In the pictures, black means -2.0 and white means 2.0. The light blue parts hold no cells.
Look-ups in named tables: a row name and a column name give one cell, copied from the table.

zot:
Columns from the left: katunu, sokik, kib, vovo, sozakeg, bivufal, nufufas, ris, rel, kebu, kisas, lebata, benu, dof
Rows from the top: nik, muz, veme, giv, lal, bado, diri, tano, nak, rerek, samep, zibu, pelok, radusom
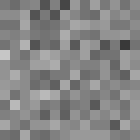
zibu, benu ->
-0.1
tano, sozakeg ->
-0.4
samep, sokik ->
0.9
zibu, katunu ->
0.0
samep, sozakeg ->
-0.1
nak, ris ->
-0.4
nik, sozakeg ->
-0.7
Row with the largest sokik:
samep

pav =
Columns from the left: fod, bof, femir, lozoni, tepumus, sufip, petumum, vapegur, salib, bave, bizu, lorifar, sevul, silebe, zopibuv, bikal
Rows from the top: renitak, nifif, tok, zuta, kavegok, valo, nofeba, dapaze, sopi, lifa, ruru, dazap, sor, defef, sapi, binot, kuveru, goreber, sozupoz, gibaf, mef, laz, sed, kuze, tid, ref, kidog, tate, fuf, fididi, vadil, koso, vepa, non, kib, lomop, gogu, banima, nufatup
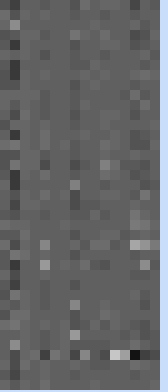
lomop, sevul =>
0.5
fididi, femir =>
-0.4
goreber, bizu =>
-0.3
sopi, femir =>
-0.4
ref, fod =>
-0.6
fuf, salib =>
-0.5
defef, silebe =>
-0.7
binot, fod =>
-0.7
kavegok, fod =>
-0.6
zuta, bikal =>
-0.4
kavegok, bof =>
-1.1
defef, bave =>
-0.5
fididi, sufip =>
-0.5
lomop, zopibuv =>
-1.0
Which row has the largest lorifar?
lomop

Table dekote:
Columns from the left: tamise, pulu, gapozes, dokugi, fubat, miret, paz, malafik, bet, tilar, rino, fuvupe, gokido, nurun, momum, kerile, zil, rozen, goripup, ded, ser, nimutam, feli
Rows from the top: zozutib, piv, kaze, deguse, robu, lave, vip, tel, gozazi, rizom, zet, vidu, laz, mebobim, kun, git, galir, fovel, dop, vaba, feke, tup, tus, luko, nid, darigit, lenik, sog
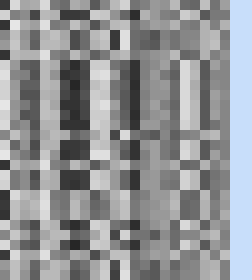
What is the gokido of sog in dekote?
1.5
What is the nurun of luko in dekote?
-0.2
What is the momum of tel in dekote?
0.0
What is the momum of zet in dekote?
0.1
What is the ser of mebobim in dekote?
0.7
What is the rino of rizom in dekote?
1.1
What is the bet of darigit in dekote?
0.5
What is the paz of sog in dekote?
0.4
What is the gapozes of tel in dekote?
0.0
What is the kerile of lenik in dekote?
-0.6
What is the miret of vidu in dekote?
0.9
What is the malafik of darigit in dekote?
0.7
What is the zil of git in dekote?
-0.1
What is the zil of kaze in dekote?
0.4
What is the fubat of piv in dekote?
0.9
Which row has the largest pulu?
kaze

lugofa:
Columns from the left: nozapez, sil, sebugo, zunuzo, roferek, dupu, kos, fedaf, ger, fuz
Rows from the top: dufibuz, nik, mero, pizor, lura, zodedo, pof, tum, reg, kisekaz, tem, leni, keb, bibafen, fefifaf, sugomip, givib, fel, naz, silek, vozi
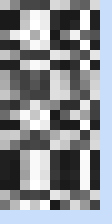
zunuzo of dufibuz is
-0.9
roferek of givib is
1.6
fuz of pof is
-1.5
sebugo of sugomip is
0.7
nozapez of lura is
-1.4
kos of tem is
-1.3
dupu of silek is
1.6
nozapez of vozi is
-0.2
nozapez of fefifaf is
0.9
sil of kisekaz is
0.3
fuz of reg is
1.3
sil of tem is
-1.3

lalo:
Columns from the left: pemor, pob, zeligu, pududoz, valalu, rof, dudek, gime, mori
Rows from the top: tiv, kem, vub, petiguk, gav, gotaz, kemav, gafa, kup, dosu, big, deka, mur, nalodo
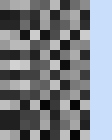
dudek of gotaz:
-0.1
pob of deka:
-1.5
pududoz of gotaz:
-1.5
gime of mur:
0.6
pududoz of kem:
-1.3
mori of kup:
0.1
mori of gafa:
-1.1
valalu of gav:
-0.4
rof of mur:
-1.2
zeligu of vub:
-0.3
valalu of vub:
0.5
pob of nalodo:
0.5
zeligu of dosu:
-0.7
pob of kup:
0.8
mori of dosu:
-1.3
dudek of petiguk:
1.0
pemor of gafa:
-1.3
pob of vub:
-1.4
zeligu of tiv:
0.8
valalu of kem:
0.6

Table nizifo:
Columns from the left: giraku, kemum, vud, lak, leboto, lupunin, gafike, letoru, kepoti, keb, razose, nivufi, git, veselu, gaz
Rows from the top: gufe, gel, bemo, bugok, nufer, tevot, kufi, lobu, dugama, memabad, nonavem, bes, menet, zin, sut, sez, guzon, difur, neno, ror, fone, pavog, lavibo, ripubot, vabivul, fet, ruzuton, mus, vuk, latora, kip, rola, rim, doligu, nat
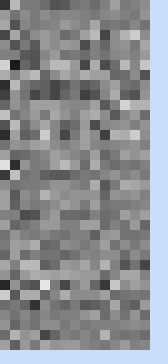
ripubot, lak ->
-0.1
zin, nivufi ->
0.8
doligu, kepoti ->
0.1
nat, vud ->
0.4
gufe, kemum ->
0.9
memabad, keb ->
-0.7
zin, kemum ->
0.5
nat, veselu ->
0.0
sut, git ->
0.2
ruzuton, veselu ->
-0.2
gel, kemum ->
-0.2

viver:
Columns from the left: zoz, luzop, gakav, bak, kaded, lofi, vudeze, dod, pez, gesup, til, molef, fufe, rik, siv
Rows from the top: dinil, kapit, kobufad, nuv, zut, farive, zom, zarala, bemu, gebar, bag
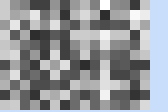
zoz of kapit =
1.2
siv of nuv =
1.5
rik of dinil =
-1.1
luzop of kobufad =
1.6
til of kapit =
-1.3
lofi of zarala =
1.3
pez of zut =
0.9
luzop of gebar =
0.6
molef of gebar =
-0.6
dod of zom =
-0.8
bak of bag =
0.5
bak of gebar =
-1.2
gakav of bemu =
0.7
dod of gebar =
-0.3
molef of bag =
-0.2

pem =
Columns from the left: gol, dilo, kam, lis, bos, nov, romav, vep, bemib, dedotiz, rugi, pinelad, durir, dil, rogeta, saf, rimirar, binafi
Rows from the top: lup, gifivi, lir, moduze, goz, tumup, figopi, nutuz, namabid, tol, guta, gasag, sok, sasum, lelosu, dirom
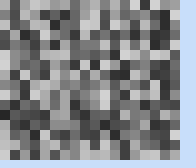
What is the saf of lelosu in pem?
-0.4
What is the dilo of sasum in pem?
-0.5
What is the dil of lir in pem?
-0.8
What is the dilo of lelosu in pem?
0.8
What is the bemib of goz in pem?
-0.1
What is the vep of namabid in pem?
0.1
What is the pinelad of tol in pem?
-0.3
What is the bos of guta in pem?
0.6
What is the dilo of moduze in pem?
0.6
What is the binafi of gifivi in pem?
1.3
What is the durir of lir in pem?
0.5
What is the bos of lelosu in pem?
0.6
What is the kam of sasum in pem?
-0.2
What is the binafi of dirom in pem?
0.7
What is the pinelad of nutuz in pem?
-1.2

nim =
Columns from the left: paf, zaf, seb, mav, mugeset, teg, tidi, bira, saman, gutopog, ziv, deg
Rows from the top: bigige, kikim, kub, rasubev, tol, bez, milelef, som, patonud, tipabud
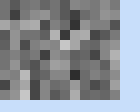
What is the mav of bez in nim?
-0.1
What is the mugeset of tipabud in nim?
0.1
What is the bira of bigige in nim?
0.1
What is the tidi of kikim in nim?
-0.6
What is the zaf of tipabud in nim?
0.3
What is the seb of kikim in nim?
-0.1
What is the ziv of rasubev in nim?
-0.6
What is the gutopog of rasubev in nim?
-0.9
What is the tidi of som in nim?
0.1
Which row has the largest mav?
kub

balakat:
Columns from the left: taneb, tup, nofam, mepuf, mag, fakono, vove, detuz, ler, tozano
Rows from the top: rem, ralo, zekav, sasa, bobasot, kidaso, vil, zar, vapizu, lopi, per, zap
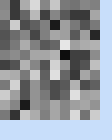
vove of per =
0.1
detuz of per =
0.5
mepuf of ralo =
0.9
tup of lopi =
0.5
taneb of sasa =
-0.7
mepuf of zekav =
-0.5
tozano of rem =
0.0
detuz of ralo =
-1.1
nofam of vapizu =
-0.7
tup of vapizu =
1.3
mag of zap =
0.0
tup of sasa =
-0.3
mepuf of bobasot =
0.0
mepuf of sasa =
-0.9
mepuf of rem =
1.4
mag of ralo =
-1.0
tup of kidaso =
0.2
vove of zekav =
0.5
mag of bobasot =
-0.6
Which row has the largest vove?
bobasot

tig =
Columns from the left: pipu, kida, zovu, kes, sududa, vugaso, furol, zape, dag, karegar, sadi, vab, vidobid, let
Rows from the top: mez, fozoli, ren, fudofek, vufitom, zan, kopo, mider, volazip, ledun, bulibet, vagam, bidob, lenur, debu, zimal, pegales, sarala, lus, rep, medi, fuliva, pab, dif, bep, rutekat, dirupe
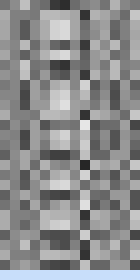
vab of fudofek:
-0.5
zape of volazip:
0.1
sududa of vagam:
0.9
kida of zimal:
0.2
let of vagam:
1.1
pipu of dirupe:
-0.5
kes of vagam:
-0.1
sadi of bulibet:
0.4
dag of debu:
1.2
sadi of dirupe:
-0.4
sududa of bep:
0.3
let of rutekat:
1.1
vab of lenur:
-0.7

